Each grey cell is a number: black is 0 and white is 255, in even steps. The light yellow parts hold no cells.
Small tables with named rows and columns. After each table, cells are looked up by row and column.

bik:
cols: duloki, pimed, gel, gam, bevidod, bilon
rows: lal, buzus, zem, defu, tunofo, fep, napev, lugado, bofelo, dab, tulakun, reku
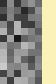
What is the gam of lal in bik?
117
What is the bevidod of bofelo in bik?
74
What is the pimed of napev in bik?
114
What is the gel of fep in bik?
25
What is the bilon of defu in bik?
118
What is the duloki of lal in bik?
48
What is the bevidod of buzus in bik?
77
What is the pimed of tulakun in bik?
142
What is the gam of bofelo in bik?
99
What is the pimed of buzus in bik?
126
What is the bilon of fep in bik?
125
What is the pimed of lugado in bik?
101
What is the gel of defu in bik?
182
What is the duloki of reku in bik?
161
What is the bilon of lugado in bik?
115
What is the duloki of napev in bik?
160
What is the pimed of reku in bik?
64
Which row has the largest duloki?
dab

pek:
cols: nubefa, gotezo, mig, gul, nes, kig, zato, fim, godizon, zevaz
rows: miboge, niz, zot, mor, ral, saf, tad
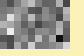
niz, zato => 136
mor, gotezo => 168
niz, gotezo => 129
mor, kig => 71
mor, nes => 130
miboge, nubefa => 113
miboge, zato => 98
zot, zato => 140
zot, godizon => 72

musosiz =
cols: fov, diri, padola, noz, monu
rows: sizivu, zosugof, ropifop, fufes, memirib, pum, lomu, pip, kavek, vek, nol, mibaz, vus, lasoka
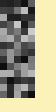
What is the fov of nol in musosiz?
174
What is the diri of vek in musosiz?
84
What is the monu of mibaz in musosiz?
51
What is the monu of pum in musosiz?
158
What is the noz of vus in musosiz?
184
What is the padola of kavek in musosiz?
45
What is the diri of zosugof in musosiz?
62
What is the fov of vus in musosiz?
157
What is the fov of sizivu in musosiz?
37
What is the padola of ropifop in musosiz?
31
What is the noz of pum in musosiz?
189

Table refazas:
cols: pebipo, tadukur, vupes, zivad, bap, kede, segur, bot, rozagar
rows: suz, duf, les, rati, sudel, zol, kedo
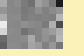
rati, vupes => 135
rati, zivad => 144
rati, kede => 135
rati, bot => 175
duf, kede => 142
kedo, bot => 151
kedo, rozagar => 119
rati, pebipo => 236
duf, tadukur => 136
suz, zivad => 123
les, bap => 130
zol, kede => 132
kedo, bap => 164
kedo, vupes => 138
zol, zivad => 140
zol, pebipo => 107
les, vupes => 139
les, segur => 130
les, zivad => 124
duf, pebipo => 148

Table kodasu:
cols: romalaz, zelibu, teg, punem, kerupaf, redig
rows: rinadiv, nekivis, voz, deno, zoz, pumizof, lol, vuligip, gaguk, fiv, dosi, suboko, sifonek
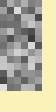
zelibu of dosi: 185
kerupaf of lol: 217
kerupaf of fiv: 207
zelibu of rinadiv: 172
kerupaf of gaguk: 197
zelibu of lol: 145
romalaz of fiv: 199
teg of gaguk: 143
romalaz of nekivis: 161
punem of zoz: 93
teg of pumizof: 131
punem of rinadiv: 175
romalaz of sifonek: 223
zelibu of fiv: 190

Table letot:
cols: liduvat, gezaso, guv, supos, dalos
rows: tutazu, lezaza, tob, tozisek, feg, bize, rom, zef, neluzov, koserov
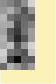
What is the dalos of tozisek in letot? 129
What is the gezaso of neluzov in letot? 62
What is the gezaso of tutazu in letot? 130
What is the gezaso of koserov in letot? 176
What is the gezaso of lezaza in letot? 173
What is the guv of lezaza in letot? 132
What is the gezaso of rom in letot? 189
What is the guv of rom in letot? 84
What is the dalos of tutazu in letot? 210
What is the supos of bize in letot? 85
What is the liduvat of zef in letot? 208
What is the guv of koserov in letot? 149
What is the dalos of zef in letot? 195
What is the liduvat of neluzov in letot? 194
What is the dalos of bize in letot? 155
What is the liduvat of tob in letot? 183
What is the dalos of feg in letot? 158
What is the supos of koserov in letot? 117
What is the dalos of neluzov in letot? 92
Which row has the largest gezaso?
rom

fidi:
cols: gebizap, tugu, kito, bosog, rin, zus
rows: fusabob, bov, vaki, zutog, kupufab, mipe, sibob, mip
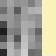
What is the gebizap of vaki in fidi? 148
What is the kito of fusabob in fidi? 145
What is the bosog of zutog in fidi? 172
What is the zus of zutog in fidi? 145
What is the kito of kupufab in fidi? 123
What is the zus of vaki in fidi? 143
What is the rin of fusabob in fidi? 127
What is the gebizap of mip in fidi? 42
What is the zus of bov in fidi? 180
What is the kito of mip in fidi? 164
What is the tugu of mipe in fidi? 152
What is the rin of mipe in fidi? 159
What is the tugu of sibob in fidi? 179
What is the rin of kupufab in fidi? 145

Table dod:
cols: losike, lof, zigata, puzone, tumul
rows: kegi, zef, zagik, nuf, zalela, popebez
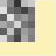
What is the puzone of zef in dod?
66
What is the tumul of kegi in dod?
203
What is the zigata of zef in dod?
94
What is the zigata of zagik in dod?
135
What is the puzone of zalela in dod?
156
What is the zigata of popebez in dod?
71
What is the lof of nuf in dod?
143
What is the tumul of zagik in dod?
121
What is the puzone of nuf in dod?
120
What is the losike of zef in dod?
224
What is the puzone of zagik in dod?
154
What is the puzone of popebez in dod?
169
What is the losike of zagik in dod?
98
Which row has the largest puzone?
kegi

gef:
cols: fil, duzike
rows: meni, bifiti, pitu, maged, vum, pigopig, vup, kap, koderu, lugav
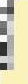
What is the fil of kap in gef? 51
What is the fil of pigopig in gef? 248
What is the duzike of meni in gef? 127
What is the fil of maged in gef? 120
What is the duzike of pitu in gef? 172
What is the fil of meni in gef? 249
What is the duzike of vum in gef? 212
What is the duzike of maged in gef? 217
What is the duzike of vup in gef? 170
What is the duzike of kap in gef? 178
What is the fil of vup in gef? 46
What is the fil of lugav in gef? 53

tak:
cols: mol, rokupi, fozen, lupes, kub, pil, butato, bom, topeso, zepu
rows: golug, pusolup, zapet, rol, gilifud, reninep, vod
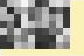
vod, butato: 48
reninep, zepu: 168
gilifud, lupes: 128
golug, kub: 193
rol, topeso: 198
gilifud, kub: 99
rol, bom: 114
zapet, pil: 133
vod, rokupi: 53
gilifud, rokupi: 109
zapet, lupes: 223
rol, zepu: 57
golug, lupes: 246
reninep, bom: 51
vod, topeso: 164
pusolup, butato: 179
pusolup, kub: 104

